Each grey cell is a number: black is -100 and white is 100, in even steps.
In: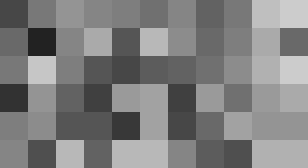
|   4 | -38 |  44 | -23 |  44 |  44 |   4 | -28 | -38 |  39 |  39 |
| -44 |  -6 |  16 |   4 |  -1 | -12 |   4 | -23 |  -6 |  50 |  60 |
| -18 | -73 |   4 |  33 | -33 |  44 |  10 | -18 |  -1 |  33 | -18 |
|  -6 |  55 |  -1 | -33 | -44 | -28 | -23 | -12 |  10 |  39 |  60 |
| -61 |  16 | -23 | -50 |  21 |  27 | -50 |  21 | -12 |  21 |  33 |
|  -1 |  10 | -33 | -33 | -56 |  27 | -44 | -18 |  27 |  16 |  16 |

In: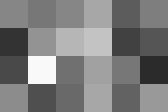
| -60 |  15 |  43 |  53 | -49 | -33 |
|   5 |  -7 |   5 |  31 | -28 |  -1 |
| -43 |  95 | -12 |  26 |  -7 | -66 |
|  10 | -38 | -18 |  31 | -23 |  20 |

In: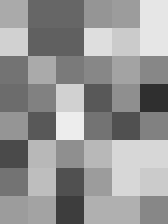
|  17 | -31 |  86 | -10 | -37 |   1 |
| -15 |   1 |  64 | -31 |  12 | -63 |
| -42 |  44 |  12 |  44 |  69 |  69 |
| -10 |  33 |  -4 |   6 |  28 |   6 |
|  33 | -20 | -20 |  17 |  22 |  80 |
|  64 | -25 | -25 |  74 |  59 |  80 |
| -10 |  49 | -37 |  22 |  69 |  59 |
|  22 |  28 | -52 |  38 |  38 |   6 |

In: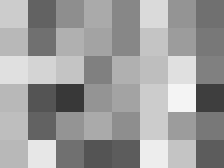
|  76 |  66 |  54 |   0 |  38 |  49 |  76 |   0 |
|  44 | -12 |  38 |  28 |   6 |  54 |  22 |  -6 |
|  49 | -23 |  16 |  33 |  11 |  60 |  22 |  -6 |
|  60 | -23 |  11 |  33 |   6 |  71 |  16 | -12 |
|  44 |  81 | -12 | -34 | -28 |  86 |  54 | -28 |
|  44 | -34 | -56 |  16 |  28 |  60 |  91 | -51 |

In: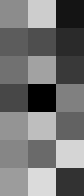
|    5 |  -17 |   67 |
|  -44 | -100 |    0 |
|   16 |   49 |  -23 |
|  -11 |   27 |  -55 |
|   22 |   72 |  -61 |
|  -28 |  -39 |  -67 |
|   10 |   61 |  -84 |

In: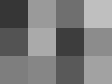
| -58 |  21 | -13 |  50 |
|  -1 |   5 | -30 |  27 |
| -35 |  33 | -52 |  10 |

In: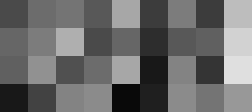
| -20 |  -3 |  37 | -42 | -20 | -65 | -31 | -25 |  65 |
| -81 | -48 |   3 |   9 | -93 | -76 |   9 |  -9 |  19 |
| -42 | -15 |  -9 | -31 |  31 | -53 |  -3 | -53 |  48 |
| -25 |  14 | -37 | -15 |  31 | -81 |   3 | -59 |  75 |
